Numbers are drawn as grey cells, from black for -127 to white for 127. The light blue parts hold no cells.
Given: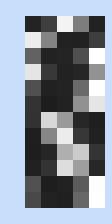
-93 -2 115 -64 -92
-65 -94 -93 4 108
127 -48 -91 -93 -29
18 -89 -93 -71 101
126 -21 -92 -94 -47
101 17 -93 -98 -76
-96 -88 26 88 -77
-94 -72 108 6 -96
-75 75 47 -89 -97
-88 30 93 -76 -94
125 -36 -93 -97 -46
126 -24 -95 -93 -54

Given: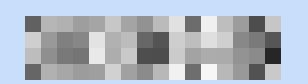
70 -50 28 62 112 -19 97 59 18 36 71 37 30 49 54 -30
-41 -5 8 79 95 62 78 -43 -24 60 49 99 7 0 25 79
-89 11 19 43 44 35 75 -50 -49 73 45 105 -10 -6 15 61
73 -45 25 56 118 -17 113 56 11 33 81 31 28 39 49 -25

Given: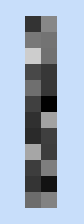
7 -76
-12 -7
-14 77
-72 -55
-72 -16
-126 -63
34 -79
-64 -85
-66 38
-1 -66
-109 -75
2 -19

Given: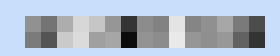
-51 -5 39 16 5 100 2 12 -75 22 70 87 45 -11 17
-76 -29 24 15 22 105 12 19 -115 38 32 91 74 -43 -4

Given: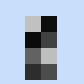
-114 65
-62 -116
62 -29
-51 -82

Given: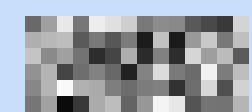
84 -70 -54 -38 9 12 -6 78 96 109 -8 104 32 -22
63 -7 73 25 -100 65 -99 -4 -40 -6 -37 61 56 47
-36 59 30 86 -82 1 -84 46 -58 -82 -12 32 10 68
62 -3 113 -20 -5 92 3 -94 -23 2 -17 -58 52 18
82 -47 88 -17 -77 1 -3 -18 -1 42 49 121 53 7
53 -12 -11 -43 103 116 23 -27 61 43 -71 -116 34 -9

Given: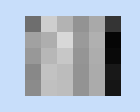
-75 41 19 51 78 -17
-122 48 26 88 46 33
-118 45 21 71 55 24
-103 43 19 60 66 8
-106 43 19 61 64 11

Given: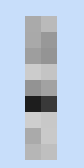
58 42
24 41
20 30
68 76
34 19
-70 -98
72 78
73 42
63 54

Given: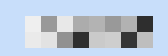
-81 50 25 51 44 104 25 111
62 -74 78 74 -81 17 98 106
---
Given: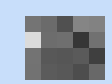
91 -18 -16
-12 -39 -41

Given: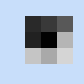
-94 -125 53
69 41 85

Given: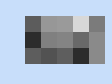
-83 0 4
-34 -45 -33

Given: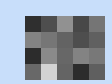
3 -9 -28
-83 10 -24

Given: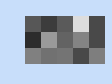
-83 26 -28
0 -14 -11

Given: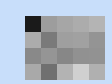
44 -5 31
9 21 7

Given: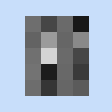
-28 27 -25
-15 84 -21
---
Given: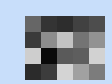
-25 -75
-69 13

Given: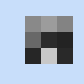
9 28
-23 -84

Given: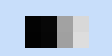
-124 -120
-125 -121

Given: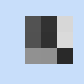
-45 -77
-46 -79

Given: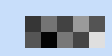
-73 -11
-42 -123

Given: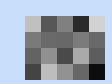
64 -40
-5 -21
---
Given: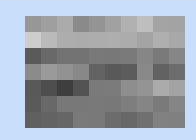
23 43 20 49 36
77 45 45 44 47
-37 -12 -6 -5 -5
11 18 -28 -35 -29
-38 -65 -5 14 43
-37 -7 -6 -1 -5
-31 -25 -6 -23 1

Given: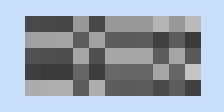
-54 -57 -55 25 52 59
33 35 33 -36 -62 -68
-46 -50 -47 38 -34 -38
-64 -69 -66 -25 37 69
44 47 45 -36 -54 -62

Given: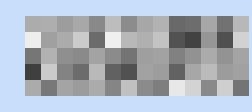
44 29 9 12 50 -18 -13
110 43 -20 56 67 -61 -47
-9 15 35 -11 34 18 19
-64 3 57 -46 29 39 28
43 36 43 64 -1 83 79

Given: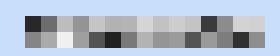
-87 61 69 52 66 68 12 81
5 112 -44 -6 21 -43 -2 14

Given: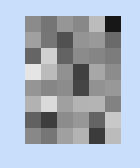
11 22 60
32 -46 25
-26 -28 5
101 17 39
21 12 18
50 32 52
-30 12 -27
8 32 -68

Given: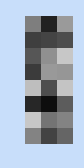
-1 26
-64 -50
-41 71
-68 22
62 68
-88 -35
71 3
3 -26

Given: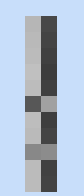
54
57
59
64
60
-40
61
58
8
59
59

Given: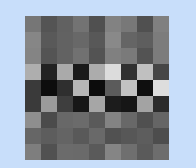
-9 -30 -47 -7 0
6 -29 -39 -26 -3
4 -29 -44 -5 -3
46 42 44 -78 -57
-69 -80 -115 66 93
-69 -65 38 -105 -84
14 -23 -37 -23 -26
-25 -27 -22 -40 -50
-1 -20 -37 -16 -18

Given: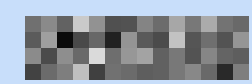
-15 -29 18 -45 -19 -7 -12
-36 -116 -24 20 -52 -42 -44
11 14 90 23 -30 -44 -27
-61 -1 -63 -20 -30 8 -86
